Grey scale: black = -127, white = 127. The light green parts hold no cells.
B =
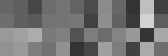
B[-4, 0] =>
-26
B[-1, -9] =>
-14
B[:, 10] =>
[63, 82, -74, 42]
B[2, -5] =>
-19
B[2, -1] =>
40
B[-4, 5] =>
-28
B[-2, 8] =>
4
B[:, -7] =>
[-28, -8, -45, -76]
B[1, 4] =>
-11
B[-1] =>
[18, 25, -2, -14, 17, -76, -57, 31, -2, -62, 42, -17]
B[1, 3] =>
-12
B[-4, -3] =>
-75
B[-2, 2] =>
44

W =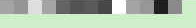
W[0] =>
36
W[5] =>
-44
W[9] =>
36
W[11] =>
-95

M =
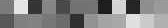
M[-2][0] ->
-3
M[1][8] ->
41
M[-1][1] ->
1
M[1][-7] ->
-80
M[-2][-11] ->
100
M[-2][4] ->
-54
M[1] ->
[-39, 1, 3, -8, -20, -80, 18, 36, 41, 95, 74, 47]

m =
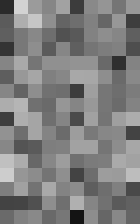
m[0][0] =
-84
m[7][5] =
5
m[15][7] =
-25
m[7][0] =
45
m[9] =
[18, -17, 37, 4, -20, 29, -6, 7, 9, -60]
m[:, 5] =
[-67, -17, -38, -32, 19, 40, -66, 5, -53, 29, 34, -15, -60, 12, 48, -107]
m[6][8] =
-17
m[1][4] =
-27
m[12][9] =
61
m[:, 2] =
[27, 70, 8, 14, -10, 38, 14, -15, 37, 37, -37, -24, 12, -12, -47, 9]
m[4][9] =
3
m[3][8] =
1
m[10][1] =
-43
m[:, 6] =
[9, 1, 2, -10, 19, 39, 31, 24, 33, -6, 34, -4, -18, -33, 5, 13]
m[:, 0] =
[-84, -36, -32, -75, 5, -33, 6, 45, -65, 18, 7, 64, 77, -1, -60, -21]
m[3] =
[-75, -7, 14, -36, 6, -32, -10, -2, 1, -49]
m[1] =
[-36, 46, 70, 15, -27, -17, 1, -25, 23, -65]
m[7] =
[45, 53, -15, -21, 22, 5, 24, -9, -20, 3]
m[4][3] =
16
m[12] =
[77, 22, 12, -11, 15, -60, -18, 29, 27, 61]
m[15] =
[-21, 0, 9, -22, -8, -107, 13, -25, 8, -26]
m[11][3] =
7
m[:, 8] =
[-10, 23, 6, 1, -80, -21, -17, -20, 31, 9, 13, 42, 27, 0, -37, 8]
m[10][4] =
0
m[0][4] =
34

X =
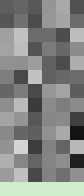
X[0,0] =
-33
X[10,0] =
19
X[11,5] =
-95
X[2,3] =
-19
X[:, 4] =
[40, 36, -50, -23, -51, -23, 35, -2, 10, 41, -26, 14, -15]
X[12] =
[27, 63, -55, 2, -15, 15]
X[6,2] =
-54
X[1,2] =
-51
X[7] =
[14, 59, -68, 12, -2, 12]
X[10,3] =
2
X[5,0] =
-2
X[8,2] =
-40
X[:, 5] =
[-46, -19, 60, 12, 45, -19, -34, 12, -63, -107, 56, -95, 15]
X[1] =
[-41, -14, -51, 22, 36, -19]
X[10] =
[19, 84, -66, 2, -26, 56]
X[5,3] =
-30
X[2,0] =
31
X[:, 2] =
[-40, -51, -20, -43, 30, 66, -54, -68, -40, -32, -66, -27, -55]
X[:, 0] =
[-33, -41, 31, 35, 17, -2, -25, 14, 36, 10, 19, 47, 27]
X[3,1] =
61

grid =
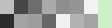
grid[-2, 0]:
63
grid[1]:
[-84, 35, 30, -24, 113, 50, 35]
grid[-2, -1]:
114
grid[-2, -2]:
21

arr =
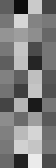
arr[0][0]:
-33
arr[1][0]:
-9
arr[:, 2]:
[74, 3, 14, -52, -90, 63, 69, -101, 30, 85, 69, 107]
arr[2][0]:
20
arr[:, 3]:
[-58, -6, -24, -9, -9, -40, -47, -8, -38, -15, -9, -53]
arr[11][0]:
-21
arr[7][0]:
-59
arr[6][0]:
-12
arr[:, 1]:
[-115, 86, 30, 69, 64, -31, -65, 53, -20, 58, 81, -93]
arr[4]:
[-33, 64, -90, -9]
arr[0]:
[-33, -115, 74, -58]
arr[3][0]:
-7

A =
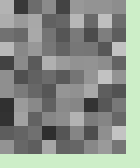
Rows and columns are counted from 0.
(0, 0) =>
51
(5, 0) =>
15
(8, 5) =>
51
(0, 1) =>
-71
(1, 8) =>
-19
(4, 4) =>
27
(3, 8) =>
66
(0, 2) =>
-19
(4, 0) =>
-61
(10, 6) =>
8
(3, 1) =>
8
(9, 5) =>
5
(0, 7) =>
19
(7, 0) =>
-79
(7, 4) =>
10
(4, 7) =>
13
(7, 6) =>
-76
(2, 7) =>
-1
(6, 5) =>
17
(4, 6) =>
19
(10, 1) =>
-24
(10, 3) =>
38
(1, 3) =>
-30
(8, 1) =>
34
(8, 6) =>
-3
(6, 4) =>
21
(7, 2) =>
9
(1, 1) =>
26
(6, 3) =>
-41
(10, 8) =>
-10

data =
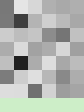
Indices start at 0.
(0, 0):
-7
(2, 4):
-10
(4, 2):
44
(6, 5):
37
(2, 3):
12
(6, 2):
-15
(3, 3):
44
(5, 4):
9
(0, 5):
47
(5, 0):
-3
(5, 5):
45
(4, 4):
40
